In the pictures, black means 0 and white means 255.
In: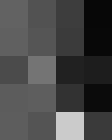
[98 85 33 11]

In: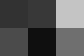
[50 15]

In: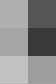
[175  58]

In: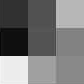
[ 49  84 136]

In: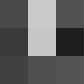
[ 73 199  84]

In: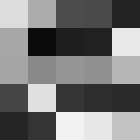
[220  11 149  45 194]

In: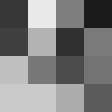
[ 54 179  76  91]
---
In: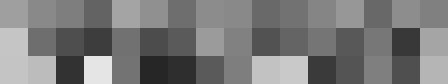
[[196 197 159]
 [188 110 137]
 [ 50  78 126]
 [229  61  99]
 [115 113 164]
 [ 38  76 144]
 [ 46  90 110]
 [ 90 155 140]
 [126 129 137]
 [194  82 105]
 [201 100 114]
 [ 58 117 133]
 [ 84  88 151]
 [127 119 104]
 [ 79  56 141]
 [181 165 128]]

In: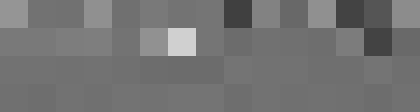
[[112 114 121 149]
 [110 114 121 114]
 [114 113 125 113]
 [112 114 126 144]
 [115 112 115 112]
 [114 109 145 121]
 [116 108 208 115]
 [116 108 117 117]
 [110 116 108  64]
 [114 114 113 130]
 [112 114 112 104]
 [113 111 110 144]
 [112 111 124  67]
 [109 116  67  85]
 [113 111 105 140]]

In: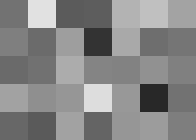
[[103 162 106 127 114]
 [ 90 143 113 107 225]
 [162 150 172 158  91]
 [100 221 132  51  93]
 [150 152 130 169 179]
 [156  40 145 110 192]
 [126 114 128 117 163]]

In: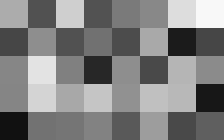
[[ 17 133 134  70 172]
 [114 212 227 142  81]
 [117 168 128  81 207]
 [130 197  39 113  82]
 [ 89 145 142  76 122]
 [157 192  73 169 136]
 [ 73 184 181  27 221]
 [ 95  23 139  70 248]]

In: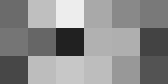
[[ 71 117 107]
 [189 102 191]
 [199  33 237]
 [189 177 169]
 [152 175 137]
 [ 83  67 121]]

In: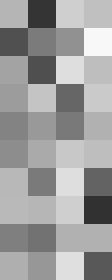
[[175 127 185 184 141 131 156 163  80 181]
 [151 114 182 122 170 153 196  79 123  52]
 [223 177 207 222 200 121 102 222 145 207]
 [ 88 177  49  99 190 177 202 190 248 192]]

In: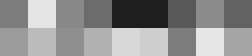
[[155 125]
 [187 229]
 [143 136]
 [177 108]
 [216  31]
 [206  30]
 [124  89]
 [231 140]
 [166  98]]

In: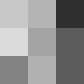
[[131 219 200]
 [177 164 180]
 [ 92  92  47]]

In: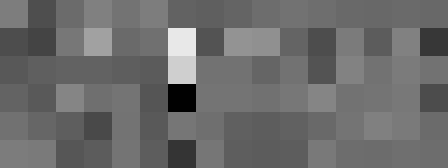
[[124 113  99  88  77 125]
 [122 102  89  95  68  78]
 [ 86  94 133  98 119 107]
 [ 92  73 111  98 161 128]
 [116 115 116  94 106 115]
 [ 93  89  85  91 112 125]
 [ 52 118   1 207 232  98]
 [118 111 116 114  83  95]
 [ 94  96 116 114 147 100]
 [ 92  93 113 101 144 109]
 [ 93  97 119 114 100 114]
 [121 105 133  83  77 110]
 [109 116 114 130 123 105]
 [108 128 116 114  92 104]
 [111 122 120 123 129 106]
 [109 107  76 114  55 104]]
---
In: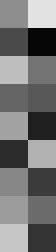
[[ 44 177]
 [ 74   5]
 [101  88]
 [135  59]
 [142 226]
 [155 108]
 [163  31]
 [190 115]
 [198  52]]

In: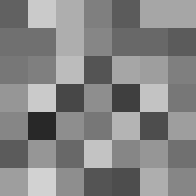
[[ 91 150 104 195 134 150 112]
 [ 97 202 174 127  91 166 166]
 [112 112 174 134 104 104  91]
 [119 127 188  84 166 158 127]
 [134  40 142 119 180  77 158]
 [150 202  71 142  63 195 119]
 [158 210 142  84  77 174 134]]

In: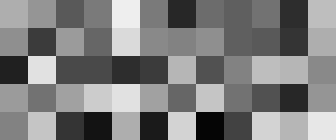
[[ 32 225  73  73  45  59 182  81 130 190 182 137]
 [130 197  52  19 174  26 211   5  66 211 182 231]
 [143  59 155 102 218 137 130 143  95  89  52 174]
 [155 114 161 204 225 161 102 197 114  81  39 149]
 [174 149  89 122 238 122  39 108  95 114  45 190]]

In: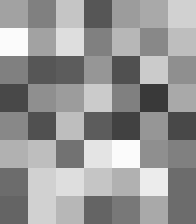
[[ 72 143 156 203 128  57 169]
 [100 209 183 100 120 169 108]
 [108 209 222 197 177 236 108]
 [128  86  92 150  80 203 143]
 [136  80 190  92  65 150  72]
 [162 128 197  86 156 169 209]
 [177 190 114 228 251 143 128]
 [251 162 222 128 183 136 190]]

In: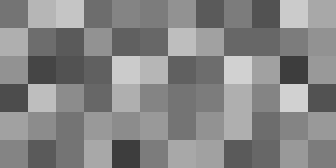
[[ 76 190 140 103 175 132 116 124 175 132 209  82]
 [116 182 197 109 132 124 146  90 124  82 203 168]
 [132  90 116 168  61 124 168 161  90 103 153 124]
 [146  69  82  96 203 182  96 109 209 161  61 153]
 [161 140 116 153 140 153 116 146 175 109 132 153]
 [175 109  90 146  96 103 190 161 103 103 124 146]]

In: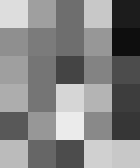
[[ 88 151 235 137  54]
 [143 123 110 151  14]
 [159 117  68 131  76]
 [173 117 214 180  61]
 [187 102  76 208 200]
 [221 159 110 200  28]]

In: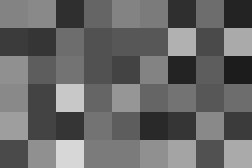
[[ 59  53 109  81  87  87 177  74 170]
 [ 74 144 215 123 123 144 164  81 170]
 [131 137  47 101 131 123  47 109  35]
 [137  67 200 101 150 101 115  87 109]
 [144  93 115  81  67 131  35  93  28]
 [158  67  53 115  93  41  53 137  59]]
